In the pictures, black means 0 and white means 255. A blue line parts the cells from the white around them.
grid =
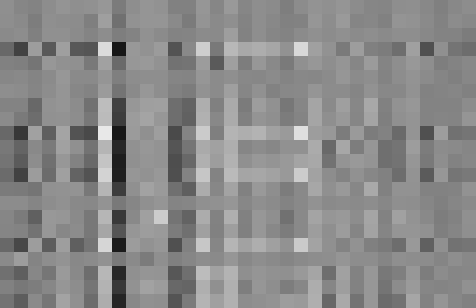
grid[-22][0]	143
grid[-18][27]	132
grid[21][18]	144
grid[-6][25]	133
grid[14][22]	146
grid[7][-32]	104
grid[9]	[104, 56, 161, 95, 164, 83, 73, 232, 24, 155, 144, 158, 74, 132, 203, 127, 180, 174, 179, 161, 154, 223, 157, 152, 124, 154, 124, 130, 106, 148, 80, 157, 113, 117]
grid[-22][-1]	141
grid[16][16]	158
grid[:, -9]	[140, 133, 139, 157, 134, 139, 133, 135, 134, 154, 125, 153, 145, 135, 138, 141, 133, 146, 141, 130, 130, 115]
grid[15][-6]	161
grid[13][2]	117
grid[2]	[138, 141, 128, 144, 144, 139, 132, 141, 126, 131, 145, 139, 131, 132, 139, 138, 158, 130, 142, 134, 131, 139, 144, 140, 144, 139, 142, 138, 142, 142, 136, 131, 131, 124]
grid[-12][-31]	122
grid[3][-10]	122
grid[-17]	[135, 137, 132, 139, 151, 138, 138, 149, 127, 141, 142, 142, 133, 132, 150, 139, 143, 136, 135, 139, 132, 136, 135, 139, 150, 139, 142, 131, 141, 147, 139, 133, 128, 135]
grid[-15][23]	138
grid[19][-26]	39
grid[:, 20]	[126, 129, 131, 146, 122, 132, 136, 119, 124, 154, 145, 153, 153, 124, 131, 113, 124, 146, 133, 144, 125, 157]
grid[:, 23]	[144, 141, 140, 146, 142, 139, 140, 138, 143, 152, 105, 114, 141, 144, 138, 150, 143, 144, 142, 110, 134, 103]
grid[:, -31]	[141, 143, 144, 89, 151, 139, 141, 146, 145, 95, 122, 112, 108, 145, 141, 152, 151, 93, 142, 118, 135, 118]
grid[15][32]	130
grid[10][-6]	116
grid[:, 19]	[139, 136, 134, 166, 137, 139, 130, 145, 143, 161, 135, 148, 162, 142, 139, 143, 136, 160, 138, 145, 142, 147]
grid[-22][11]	146
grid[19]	[112, 95, 135, 118, 154, 137, 109, 183, 39, 144, 149, 148, 87, 111, 188, 162, 179, 143, 149, 145, 144, 153, 165, 110, 161, 130, 151, 120, 127, 151, 125, 140, 134, 135]
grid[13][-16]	153
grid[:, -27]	[151, 159, 141, 219, 161, 149, 155, 189, 187, 232, 181, 196, 211, 181, 147, 182, 166, 214, 146, 183, 179, 173]
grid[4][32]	131
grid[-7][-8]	165
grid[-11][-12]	168
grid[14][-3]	128
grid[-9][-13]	137
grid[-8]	[140, 140, 133, 141, 145, 137, 136, 147, 121, 134, 144, 149, 132, 134, 144, 145, 150, 135, 143, 139, 131, 137, 146, 138, 140, 138, 141, 135, 143, 142, 134, 128, 134, 138]
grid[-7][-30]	150

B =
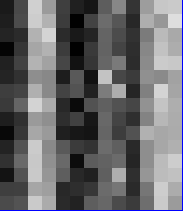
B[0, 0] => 26
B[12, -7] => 32
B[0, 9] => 52
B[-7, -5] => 68
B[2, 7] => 100
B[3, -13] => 4
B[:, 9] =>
[52, 39, 50, 46, 44, 59, 37, 70, 47, 82, 41, 37, 47, 42, 59]
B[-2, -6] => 107
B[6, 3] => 137
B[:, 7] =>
[93, 108, 100, 99, 102, 195, 124, 96, 104, 101, 108, 98, 95, 107, 103]
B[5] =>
[36, 49, 142, 136, 29, 89, 17, 195, 71, 59, 144, 138, 162]
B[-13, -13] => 36
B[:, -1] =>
[202, 222, 169, 173, 200, 162, 165, 174, 172, 171, 176, 205, 193, 172, 155]
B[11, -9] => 105
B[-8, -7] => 82
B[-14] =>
[30, 76, 205, 178, 60, 1, 67, 108, 86, 39, 174, 151, 222]
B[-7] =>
[30, 48, 154, 143, 46, 65, 23, 104, 68, 47, 131, 183, 172]
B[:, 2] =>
[208, 205, 178, 166, 179, 142, 176, 211, 154, 167, 203, 200, 201, 166, 202]
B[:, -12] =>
[73, 76, 43, 54, 66, 49, 68, 101, 48, 55, 83, 105, 83, 64, 83]
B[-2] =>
[63, 64, 166, 159, 40, 46, 55, 107, 118, 42, 118, 205, 172]
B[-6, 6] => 20
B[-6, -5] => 61
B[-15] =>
[26, 73, 208, 155, 63, 32, 21, 93, 135, 52, 157, 199, 202]
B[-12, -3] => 135

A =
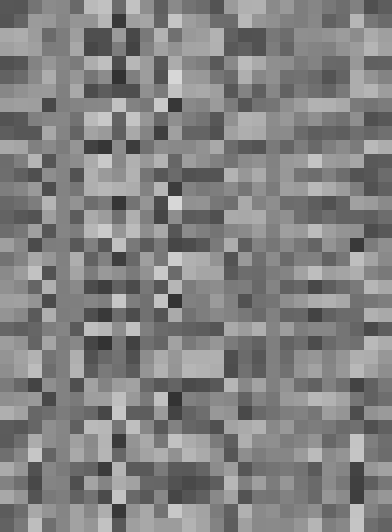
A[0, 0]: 87
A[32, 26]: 120
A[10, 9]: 60
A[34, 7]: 132
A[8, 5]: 114
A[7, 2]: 158
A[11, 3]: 85
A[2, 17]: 81
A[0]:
[87, 86, 116, 139, 136, 105, 186, 193, 107, 194, 142, 95, 138, 115, 108, 83, 155, 176, 177, 138, 153, 126, 134, 120, 110, 129, 80, 93]
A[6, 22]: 112
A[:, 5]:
[105, 149, 158, 168, 123, 150, 169, 132, 114, 100, 149, 141, 82, 118, 147, 92, 125, 88, 174, 164, 138, 127, 128, 90, 136, 175, 179, 79, 122, 113, 96, 160, 169, 105, 79, 98, 162, 162]
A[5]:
[98, 107, 137, 173, 132, 150, 118, 140, 50, 127, 157, 82, 215, 154, 152, 118, 107, 175, 135, 144, 112, 114, 106, 83, 100, 173, 147, 131]
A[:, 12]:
[138, 197, 112, 146, 172, 215, 194, 55, 143, 160, 137, 102, 107, 61, 215, 142, 86, 70, 205, 107, 182, 51, 170, 103, 162, 151, 149, 100, 51, 67, 130, 194, 145, 90, 82, 70, 200, 156]
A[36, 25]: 195
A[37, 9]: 159
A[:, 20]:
[153, 129, 109, 101, 142, 112, 98, 142, 152, 139, 100, 153, 152, 159, 108, 144, 159, 137, 106, 132, 97, 142, 101, 158, 98, 107, 113, 147, 153, 126, 153, 125, 134, 121, 150, 130, 123, 137]
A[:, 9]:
[194, 159, 72, 67, 183, 127, 78, 130, 196, 169, 60, 176, 178, 172, 115, 175, 188, 121, 104, 122, 75, 126, 76, 193, 65, 80, 92, 162, 153, 94, 191, 148, 144, 90, 162, 105, 146, 159]
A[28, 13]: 129
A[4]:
[81, 86, 131, 150, 134, 123, 173, 191, 77, 183, 156, 89, 172, 133, 126, 89, 137, 187, 170, 143, 142, 122, 131, 105, 104, 152, 96, 97]
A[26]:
[142, 159, 189, 109, 127, 179, 92, 122, 112, 92, 149, 178, 149, 182, 178, 173, 77, 113, 92, 129, 113, 148, 163, 134, 152, 185, 161, 142]
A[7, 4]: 127
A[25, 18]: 87
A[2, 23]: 147
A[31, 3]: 142
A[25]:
[148, 162, 178, 116, 127, 175, 82, 104, 115, 80, 141, 171, 151, 175, 175, 176, 79, 107, 87, 128, 107, 144, 150, 131, 149, 175, 173, 151]
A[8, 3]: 134
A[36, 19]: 144
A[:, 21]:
[126, 126, 143, 137, 122, 114, 123, 157, 129, 107, 125, 157, 116, 155, 110, 110, 154, 119, 128, 162, 104, 153, 103, 126, 109, 144, 148, 111, 157, 130, 120, 132, 155, 115, 118, 122, 131, 150]
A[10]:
[169, 165, 128, 138, 124, 149, 66, 54, 140, 60, 113, 141, 137, 136, 146, 169, 108, 90, 84, 122, 100, 125, 105, 126, 139, 123, 185, 173]
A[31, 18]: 140
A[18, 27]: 138
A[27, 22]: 97
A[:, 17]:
[176, 184, 81, 97, 187, 175, 131, 86, 178, 174, 90, 139, 151, 117, 170, 168, 139, 94, 153, 109, 125, 82, 120, 156, 109, 107, 113, 136, 99, 73, 170, 175, 142, 86, 128, 83, 177, 160]
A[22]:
[148, 137, 90, 175, 125, 128, 79, 57, 109, 76, 113, 84, 170, 114, 126, 137, 131, 120, 106, 129, 101, 103, 67, 97, 107, 108, 177, 169]
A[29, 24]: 149

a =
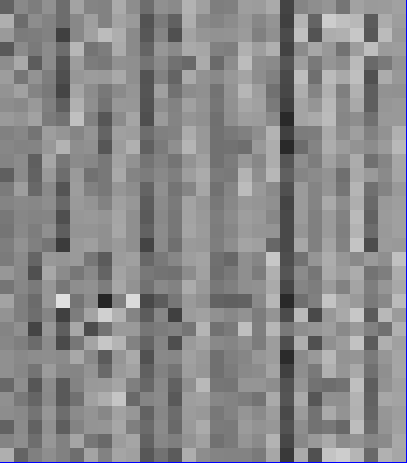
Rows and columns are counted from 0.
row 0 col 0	98
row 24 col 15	137
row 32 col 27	177
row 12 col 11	137
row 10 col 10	96
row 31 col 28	168
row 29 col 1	137
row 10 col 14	152
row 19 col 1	137
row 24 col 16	133
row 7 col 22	149
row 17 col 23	164
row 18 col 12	135
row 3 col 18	158
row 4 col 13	105
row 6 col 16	147
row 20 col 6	145
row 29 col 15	120
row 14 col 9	151
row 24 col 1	127
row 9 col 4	149
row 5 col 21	189
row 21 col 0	163
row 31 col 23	170
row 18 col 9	160
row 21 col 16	96
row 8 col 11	155
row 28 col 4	89
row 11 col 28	166
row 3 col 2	122
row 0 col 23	149
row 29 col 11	135
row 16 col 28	160
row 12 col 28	165
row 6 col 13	140
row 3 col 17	176
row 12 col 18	142
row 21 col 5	116
